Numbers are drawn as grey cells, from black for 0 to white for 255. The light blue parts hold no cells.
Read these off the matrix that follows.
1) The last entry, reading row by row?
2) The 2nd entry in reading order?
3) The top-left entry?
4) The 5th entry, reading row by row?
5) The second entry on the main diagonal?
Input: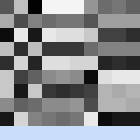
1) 24
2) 190
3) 85
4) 244
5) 76
